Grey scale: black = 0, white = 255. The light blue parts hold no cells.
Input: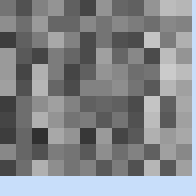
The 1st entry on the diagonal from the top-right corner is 182
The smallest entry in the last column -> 130
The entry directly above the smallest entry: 176
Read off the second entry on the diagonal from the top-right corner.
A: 136
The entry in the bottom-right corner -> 160
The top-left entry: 116
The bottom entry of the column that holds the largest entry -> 89
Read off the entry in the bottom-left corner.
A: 69
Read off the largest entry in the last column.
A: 188
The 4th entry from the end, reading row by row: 81
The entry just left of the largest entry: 116
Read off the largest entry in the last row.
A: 182
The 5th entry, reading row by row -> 96
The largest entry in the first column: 160
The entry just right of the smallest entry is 168
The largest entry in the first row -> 188
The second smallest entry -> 55
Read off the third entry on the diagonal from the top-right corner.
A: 196
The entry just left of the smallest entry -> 102
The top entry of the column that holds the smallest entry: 130
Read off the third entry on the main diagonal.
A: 124
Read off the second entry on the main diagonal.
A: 110
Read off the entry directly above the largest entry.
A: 188

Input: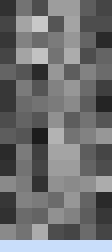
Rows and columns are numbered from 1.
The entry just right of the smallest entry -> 179
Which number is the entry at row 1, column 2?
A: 115
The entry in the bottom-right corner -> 69
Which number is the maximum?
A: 200
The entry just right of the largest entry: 85
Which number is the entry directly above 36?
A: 63
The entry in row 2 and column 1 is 69
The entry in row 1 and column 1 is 49
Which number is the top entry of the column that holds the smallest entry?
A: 77
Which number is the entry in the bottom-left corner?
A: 138
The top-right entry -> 69
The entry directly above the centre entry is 123
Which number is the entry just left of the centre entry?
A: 85
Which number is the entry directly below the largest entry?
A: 107
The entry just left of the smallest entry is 85
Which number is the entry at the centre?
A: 145
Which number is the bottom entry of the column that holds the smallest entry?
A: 172
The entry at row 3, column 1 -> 55
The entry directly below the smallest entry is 63

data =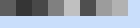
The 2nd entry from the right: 156
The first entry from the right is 178
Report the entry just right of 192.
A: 79

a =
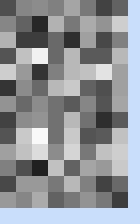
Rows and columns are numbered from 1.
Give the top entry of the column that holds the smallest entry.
141
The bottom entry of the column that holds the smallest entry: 171
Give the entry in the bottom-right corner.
60
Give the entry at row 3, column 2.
60
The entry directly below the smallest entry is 153
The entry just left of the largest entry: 201
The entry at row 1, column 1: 78
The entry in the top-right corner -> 98
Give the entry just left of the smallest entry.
78
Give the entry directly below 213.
98
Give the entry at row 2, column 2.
98
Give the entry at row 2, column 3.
39
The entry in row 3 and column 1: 178
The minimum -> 32
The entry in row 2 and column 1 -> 134
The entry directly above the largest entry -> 147
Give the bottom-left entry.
153
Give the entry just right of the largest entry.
113
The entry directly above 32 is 220
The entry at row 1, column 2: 134

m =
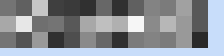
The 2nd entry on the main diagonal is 231
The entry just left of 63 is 198
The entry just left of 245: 175
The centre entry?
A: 190
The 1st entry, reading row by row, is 116
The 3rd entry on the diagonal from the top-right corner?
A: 124
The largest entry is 245
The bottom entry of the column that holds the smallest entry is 41
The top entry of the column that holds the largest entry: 95
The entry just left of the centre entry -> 168
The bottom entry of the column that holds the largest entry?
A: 124
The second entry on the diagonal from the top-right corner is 154

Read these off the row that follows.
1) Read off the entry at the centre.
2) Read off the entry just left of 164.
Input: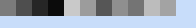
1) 156
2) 187

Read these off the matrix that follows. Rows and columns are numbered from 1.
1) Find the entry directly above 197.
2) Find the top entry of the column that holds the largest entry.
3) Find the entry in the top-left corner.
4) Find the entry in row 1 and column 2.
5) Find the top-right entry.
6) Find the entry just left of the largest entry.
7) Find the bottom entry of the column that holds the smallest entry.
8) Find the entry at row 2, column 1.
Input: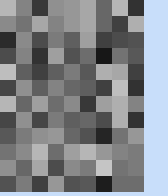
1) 151
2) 103
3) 182
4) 131
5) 50
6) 123
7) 29
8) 138

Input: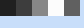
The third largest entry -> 96
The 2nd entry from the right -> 252
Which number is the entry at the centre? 135

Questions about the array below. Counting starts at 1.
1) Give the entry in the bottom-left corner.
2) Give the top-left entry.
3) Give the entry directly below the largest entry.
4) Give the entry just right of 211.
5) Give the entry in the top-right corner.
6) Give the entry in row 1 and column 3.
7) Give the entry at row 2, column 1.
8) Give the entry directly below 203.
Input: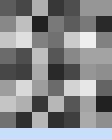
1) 113
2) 92
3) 163
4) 231
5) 150
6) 176
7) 136
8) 136

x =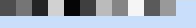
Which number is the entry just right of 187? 133
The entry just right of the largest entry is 90
